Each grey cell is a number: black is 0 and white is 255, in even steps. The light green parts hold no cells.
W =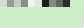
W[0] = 216
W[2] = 200

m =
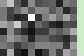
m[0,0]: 153
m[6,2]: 58
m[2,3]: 43
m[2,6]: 125
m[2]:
[121, 62, 35, 43, 250, 50, 125, 159, 116, 164, 109]
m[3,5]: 106
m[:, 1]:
[196, 67, 62, 143, 140, 153, 105, 173]
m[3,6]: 77
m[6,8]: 127
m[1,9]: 39
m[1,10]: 80
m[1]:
[118, 67, 105, 144, 94, 138, 133, 91, 120, 39, 80]
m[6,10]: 159
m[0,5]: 79
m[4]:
[36, 140, 76, 41, 19, 59, 58, 109, 91, 115, 170]
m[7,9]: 164
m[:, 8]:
[34, 120, 116, 26, 91, 64, 127, 64]
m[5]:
[109, 153, 129, 106, 38, 99, 103, 74, 64, 40, 94]
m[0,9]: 122
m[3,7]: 42
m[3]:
[166, 143, 204, 91, 35, 106, 77, 42, 26, 79, 74]
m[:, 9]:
[122, 39, 164, 79, 115, 40, 57, 164]

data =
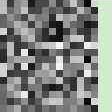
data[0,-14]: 186
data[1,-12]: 137
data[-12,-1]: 110
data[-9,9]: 56
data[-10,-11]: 66
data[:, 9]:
[115, 56, 154, 155, 56, 129, 155, 56, 84, 132, 142, 68, 123, 70, 127, 118]
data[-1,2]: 173
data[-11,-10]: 185
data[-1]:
[115, 136, 173, 89, 113, 73, 117, 92, 126, 118, 147, 112, 97, 38]
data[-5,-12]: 181
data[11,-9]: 106
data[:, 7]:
[139, 88, 46, 25, 142, 25, 201, 128, 95, 132, 184, 136, 25, 150, 201, 92]
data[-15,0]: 193
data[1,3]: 194
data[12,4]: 121
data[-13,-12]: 177
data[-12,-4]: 129
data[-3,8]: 156
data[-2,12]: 11
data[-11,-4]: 196
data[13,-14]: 105
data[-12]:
[211, 57, 152, 190, 160, 97, 45, 142, 19, 56, 129, 62, 52, 110]
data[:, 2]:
[137, 137, 113, 177, 152, 65, 56, 56, 167, 56, 71, 181, 133, 181, 93, 173]
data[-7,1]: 160
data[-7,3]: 226
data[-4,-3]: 189
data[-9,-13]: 190
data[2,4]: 162
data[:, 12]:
[11, 127, 98, 22, 52, 61, 237, 83, 11, 193, 237, 82, 89, 179, 11, 97]
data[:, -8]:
[72, 121, 130, 99, 45, 45, 192, 45, 86, 192, 156, 151, 53, 78, 174, 117]
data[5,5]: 81
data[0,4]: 27
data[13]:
[105, 136, 181, 234, 37, 137, 78, 150, 156, 70, 135, 201, 179, 132]
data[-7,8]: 242

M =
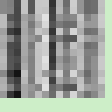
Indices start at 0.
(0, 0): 136
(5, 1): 130
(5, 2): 78
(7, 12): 127
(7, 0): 178
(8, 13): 144
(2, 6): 225
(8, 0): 185
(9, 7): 64
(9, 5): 196
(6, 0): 166
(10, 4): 130
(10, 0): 137
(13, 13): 135
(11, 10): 157
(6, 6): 205
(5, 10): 85
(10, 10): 213
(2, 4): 140
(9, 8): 163
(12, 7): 103
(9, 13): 145
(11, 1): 89
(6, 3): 168
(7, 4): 134
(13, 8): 203
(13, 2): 20
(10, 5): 194
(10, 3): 194
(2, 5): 190
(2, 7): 69
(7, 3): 167
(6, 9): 114
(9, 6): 217
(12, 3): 166
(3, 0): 187
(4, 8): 197
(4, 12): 111
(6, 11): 173
